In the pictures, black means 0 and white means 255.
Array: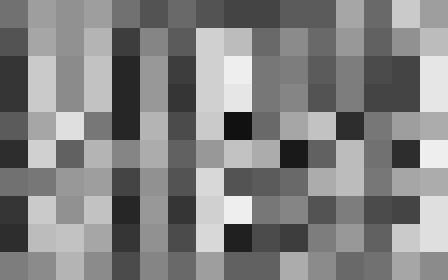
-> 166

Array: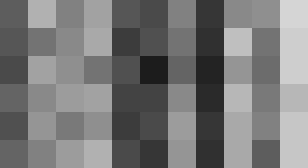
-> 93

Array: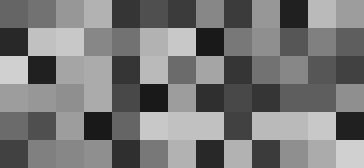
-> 171

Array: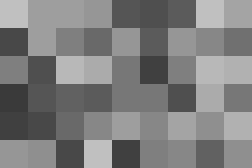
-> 97

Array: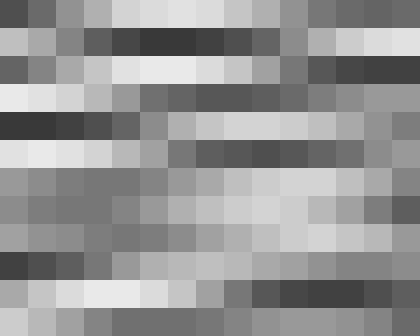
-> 132

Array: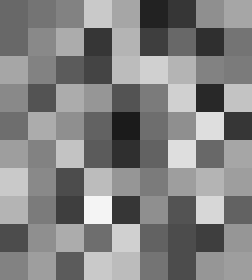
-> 150

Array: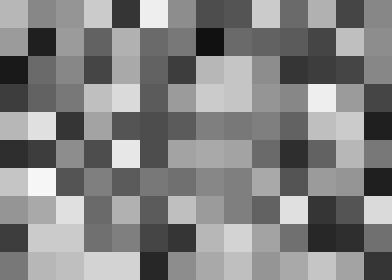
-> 163

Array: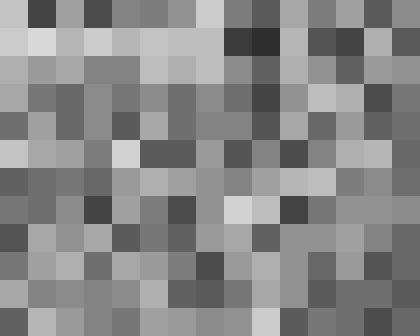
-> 76
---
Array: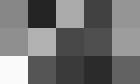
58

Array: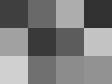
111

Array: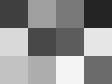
174

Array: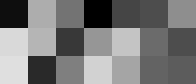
165

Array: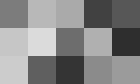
52

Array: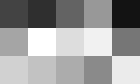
172
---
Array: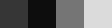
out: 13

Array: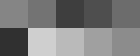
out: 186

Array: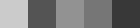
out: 146

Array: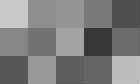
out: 94

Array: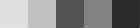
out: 84

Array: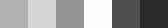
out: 254

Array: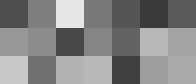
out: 64

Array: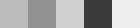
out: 208

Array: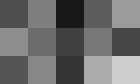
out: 52
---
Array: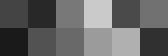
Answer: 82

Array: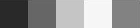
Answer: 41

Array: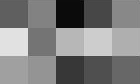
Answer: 160

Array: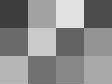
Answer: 148

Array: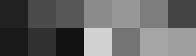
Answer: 18

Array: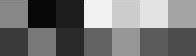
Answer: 42

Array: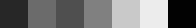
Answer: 79

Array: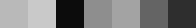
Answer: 12
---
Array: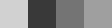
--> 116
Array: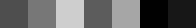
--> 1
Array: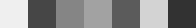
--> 211
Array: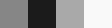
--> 169
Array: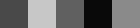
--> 9
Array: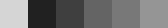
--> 120
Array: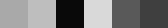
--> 89
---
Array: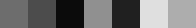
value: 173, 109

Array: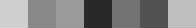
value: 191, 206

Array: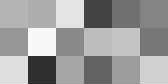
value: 132, 222

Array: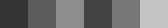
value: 195, 52

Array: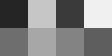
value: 240, 110

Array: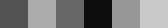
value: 201, 83

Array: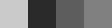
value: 128, 202
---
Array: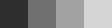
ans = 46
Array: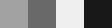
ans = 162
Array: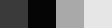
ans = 58
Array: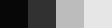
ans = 7
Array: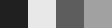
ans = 32
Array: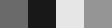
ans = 106
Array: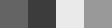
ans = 100
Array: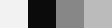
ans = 242
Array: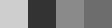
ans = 206
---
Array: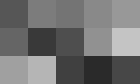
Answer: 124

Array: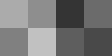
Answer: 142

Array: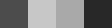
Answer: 199

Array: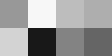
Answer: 247

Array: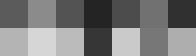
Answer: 139

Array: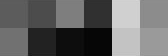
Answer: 76

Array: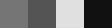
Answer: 84

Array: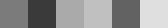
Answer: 58
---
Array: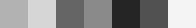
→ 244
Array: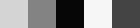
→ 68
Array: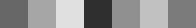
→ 123
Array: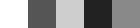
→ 137
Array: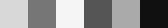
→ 16
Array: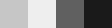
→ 26
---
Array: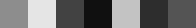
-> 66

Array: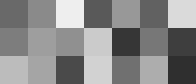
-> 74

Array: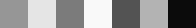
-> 123

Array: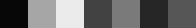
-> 235

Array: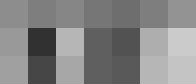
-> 167

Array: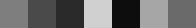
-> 42

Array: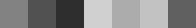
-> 46

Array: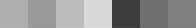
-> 188

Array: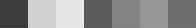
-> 230

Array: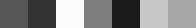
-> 251
